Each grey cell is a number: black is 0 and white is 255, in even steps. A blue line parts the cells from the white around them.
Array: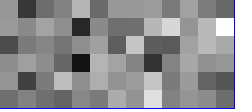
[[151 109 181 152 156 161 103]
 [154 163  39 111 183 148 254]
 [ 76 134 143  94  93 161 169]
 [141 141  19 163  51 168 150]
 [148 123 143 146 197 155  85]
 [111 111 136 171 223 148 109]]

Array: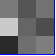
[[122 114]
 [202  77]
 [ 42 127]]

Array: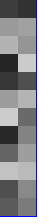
[[ 61]
 [154]
 [179]
 [ 37]
 [ 55]
 [156]
 [204]
 [ 40]
 [100]
 [194]
 [ 79]
 [ 90]]

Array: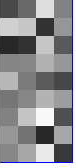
[[ 73 223]
 [208  50]
 [ 40 198]
 [133 177]
 [183  91]
 [118 179]
 [130 249]
 [151  41]
 [135 233]]

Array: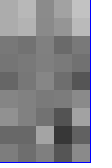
[[172 139 194]
 [172 138 186]
 [120 128 121]
 [117 127 113]
 [102 134  85]
 [133 122 138]
 [145 114 162]
 [104 164  97]
 [125 127 138]]

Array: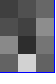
[[ 63 103]
 [ 78 141]
 [137 117]
 [ 99  98]]
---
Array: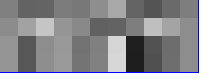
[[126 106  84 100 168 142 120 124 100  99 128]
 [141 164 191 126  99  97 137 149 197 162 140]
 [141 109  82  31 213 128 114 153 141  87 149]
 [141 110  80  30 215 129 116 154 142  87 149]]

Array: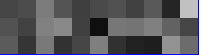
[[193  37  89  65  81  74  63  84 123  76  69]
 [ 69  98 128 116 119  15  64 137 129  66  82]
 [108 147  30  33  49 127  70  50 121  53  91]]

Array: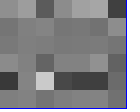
[[ 64 166 161 140  91 157 143]
 [141 114 120 118 132 128 117]
 [117 123 122 121 125 127 121]
 [ 98 145 130 130 100 129 139]
 [107  63  64  72 202 132  57]
 [113 131 130 126 116 130 127]]

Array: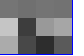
[[114 116 112 117]
 [166 153  61 197]
 [ 90  45  72 171]]

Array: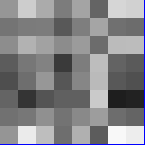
[[209 214 100 164 124 171 205 150]
 [108 112 165 126  88 124 123 116]
 [188 187 108 155 140 162 178 141]
 [ 90  99 189 125  58 130 119  92]
 [ 80  88 186 134  86 151 110  78]
 [ 34  30 202  96  96  84  52 100]
 [100 109 157 137 115 144 119 113]
 [237 248  92 176 110 190 235 149]]

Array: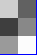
[[ 97 206]
 [136  62]
 [252 154]]
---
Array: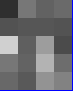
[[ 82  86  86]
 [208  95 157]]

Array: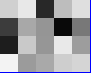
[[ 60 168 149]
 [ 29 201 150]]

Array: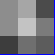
[[141 195 123]
 [ 61 111  92]]

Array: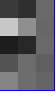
[[199 143 103]
 [ 29  39 105]]

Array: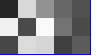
[[240  74 249]
 [ 71 219 213]]

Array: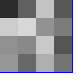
[[204 215 146]
 [144 137 201]]

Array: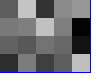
[[121 127 193]
 [ 98  88 114]]

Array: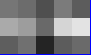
[[170 157 105]
 [ 94 112  36]]

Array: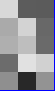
[[170 211 104]
 [175 190 106]]
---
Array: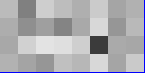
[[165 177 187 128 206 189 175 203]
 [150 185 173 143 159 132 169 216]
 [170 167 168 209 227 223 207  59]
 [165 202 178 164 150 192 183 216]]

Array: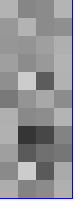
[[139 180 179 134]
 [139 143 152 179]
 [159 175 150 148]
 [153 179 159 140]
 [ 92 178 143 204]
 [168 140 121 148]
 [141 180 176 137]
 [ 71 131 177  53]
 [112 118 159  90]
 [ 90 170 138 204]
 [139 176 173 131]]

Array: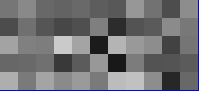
[[ 77 141 118 137 104  99 105  93  88 151 114]
 [139 120  76 112  85  71  79 127  44  83  90]
 [ 66 117 163 128 125 202 164  27 180 153 141]
 [ 84  91 103 105 112  57  91 152  24 124  83]
 [ 39 104 174 122 164 138 154 122 188 193 141]]

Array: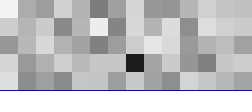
[[196 192 243 172 157 209 179 124 160 214 152 149 182 208]
 [208 203 205 181 203 137 182 237 133 216 180 220 142 221]
 [189 161 151 184 216 178 163 129 157 204 229 217 154 179]
 [199 205 212 153 177 206 186 198 199  29 164 203 150 129]
 [183 164 222 141 159 138 198 196 158 201 163 143 212 199]]

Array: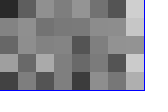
[[ 84 207  41  94 144 126 148 114]
 [141 198 131 143 115 121 122 140]
 [146 147 103 142 130 132  84 127]
 [ 84 203 159 105 170 127 105 123]
 [119 175  66 126  84 127  60 142]]

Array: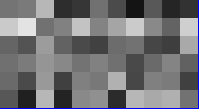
[[ 37  50 116 122 183  45  54 113  75  20  88]
 [ 99 207 202 227 113 129 195 131 165 203 137]
 [ 62 169 101  83 156  98  74  65 108 114  70]
 [132  97 112 123 149 136 115 129 112  73 106]
 [123  64 106  74 153  64 128 120 177  71 128]
 [176 114  87  32 183  35 137 144  43 183 169]]
